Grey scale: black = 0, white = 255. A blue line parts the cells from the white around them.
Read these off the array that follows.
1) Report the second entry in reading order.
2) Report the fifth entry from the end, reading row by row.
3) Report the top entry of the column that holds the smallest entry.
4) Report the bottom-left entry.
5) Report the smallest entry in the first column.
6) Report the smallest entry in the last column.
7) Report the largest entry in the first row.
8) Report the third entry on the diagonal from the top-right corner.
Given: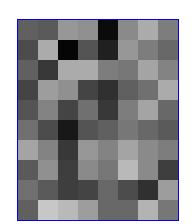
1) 90
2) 157
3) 151
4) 96
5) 68
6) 62
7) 171
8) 119

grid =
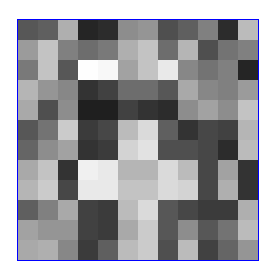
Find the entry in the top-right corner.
187
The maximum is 254
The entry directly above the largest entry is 109
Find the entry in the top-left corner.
87
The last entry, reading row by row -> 149
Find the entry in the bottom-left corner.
169
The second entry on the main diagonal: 195
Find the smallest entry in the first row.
37
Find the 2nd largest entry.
248
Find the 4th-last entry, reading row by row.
187
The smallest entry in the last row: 59
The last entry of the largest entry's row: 37
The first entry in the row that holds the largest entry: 121
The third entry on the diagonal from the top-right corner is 115
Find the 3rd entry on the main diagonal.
87
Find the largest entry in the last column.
195
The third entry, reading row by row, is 175

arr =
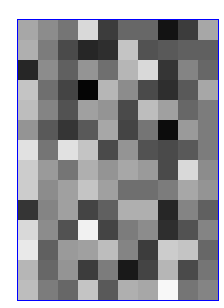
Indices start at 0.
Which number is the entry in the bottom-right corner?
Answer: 132
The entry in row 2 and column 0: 38
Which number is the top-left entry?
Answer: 167
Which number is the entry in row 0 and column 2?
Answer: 117
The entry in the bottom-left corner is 189
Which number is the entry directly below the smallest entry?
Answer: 160
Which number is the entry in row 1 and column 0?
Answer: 175
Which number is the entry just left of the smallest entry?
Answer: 68
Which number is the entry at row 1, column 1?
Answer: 124
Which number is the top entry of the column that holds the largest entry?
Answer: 19
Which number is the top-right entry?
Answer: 167
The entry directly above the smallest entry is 148
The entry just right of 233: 96
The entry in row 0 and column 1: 140
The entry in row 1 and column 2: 74
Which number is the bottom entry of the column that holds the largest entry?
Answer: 248
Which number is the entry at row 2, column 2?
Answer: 96
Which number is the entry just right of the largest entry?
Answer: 117

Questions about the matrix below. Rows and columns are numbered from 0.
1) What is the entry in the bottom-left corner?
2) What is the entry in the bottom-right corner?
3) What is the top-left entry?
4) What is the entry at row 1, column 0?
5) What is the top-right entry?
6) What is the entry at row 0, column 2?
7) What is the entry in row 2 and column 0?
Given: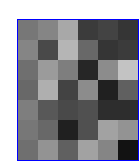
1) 111
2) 18
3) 119
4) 133
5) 53
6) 168
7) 111

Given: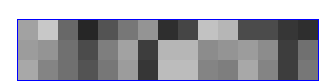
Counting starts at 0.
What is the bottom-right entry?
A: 119
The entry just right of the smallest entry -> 83
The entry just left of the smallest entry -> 104
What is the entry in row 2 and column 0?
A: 168
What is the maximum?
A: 200
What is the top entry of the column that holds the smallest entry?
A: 38
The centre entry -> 182
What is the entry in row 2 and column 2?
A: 112
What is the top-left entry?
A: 162
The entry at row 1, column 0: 156
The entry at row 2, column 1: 132
